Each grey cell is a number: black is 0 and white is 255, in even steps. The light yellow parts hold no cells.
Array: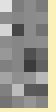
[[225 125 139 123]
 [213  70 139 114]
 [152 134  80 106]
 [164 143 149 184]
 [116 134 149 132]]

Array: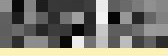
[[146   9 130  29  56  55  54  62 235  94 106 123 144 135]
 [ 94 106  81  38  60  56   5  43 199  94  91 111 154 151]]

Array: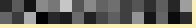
[[ 41  91  20 138 119 198  85 137  99 111  64  85  48  94  38 158]]

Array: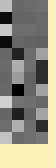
[[190 104 107 112]
 [199 109 109 105]
 [104  34 108 161]
 [102 156  98  46]
 [209 114 111 103]
 [109 176 111  43]]

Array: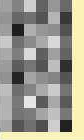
[[160 129 207  98 150 105]
 [158  31 175 150 142  82]
 [169 127 217  95 160  99]
 [146  38 165 142 131  85]
 [177 121 230  90 168  89]
 [165  86 112  79 206  33]]

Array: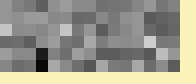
[[149 129 120  95 144 155 138 138 112 116 118 133 150 118 130]
 [196 139 142 135 149 196 121 149  93 122 136 149 104  93 102]
 [156 137 137  27 129 110 158 142  92  92 101 105  89 188 150]]

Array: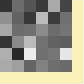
[[ 51 109  85  59 170  69]
 [167 109 112 140 109 117]
 [175  41 236 112 118 230]]

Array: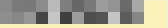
[[137 122 120 139 185 126 103 121 156 147 106 168]]
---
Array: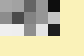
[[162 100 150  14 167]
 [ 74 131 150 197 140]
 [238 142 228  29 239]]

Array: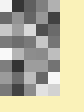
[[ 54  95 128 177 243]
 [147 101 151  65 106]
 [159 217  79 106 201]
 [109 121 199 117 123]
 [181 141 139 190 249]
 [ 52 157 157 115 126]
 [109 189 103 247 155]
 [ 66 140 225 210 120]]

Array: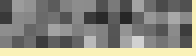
[[156 147 109  91 130 141 140  81 122  73 163 108  74  95  80  74]
 [138 135 106 113  83 136  58  41  92  38  98 151 131 169 138  57]
 [139 102 111 163 151 128 139 130  85 148 115 107  83 139  60 142]
 [ 91 109  60  96  74 100 186 129  84 165 209 136 116 134  79 126]]

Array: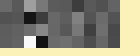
[[ 89 159 120  91  89  61  89  81  99 106]
 [ 85  21  61 104  94 129  84 107  83  82]
 [ 97 110 135 103  88 120  64 111  73  93]
 [ 99 249  18 107 111 100  78 103  75  94]]

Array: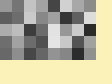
[[117 195 163  69 209 168 139 152]
 [109 202 136 160  53  96 220  94]
 [189  61 108 226 151 203  43 172]
 [162 108  80 228 200  84 161 110]
 [142  71 102 147 134  44 144 104]]

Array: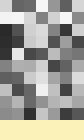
[[101 106 246 150  95 214 212]
 [245 214 130 209 245 138 243]
 [ 82 208 218 131  55 208  42]
 [ 62 202 214  82 158  72  45]
 [232  72  88 188 127 118  51]
 [175 173 208  70  98 171 130]
 [100 203 223 165 128 219  95]
 [ 75 103 240 192  65 185 192]
 [181 105 146 180 191 166 147]
 [146  48 197 154  60  87 139]]
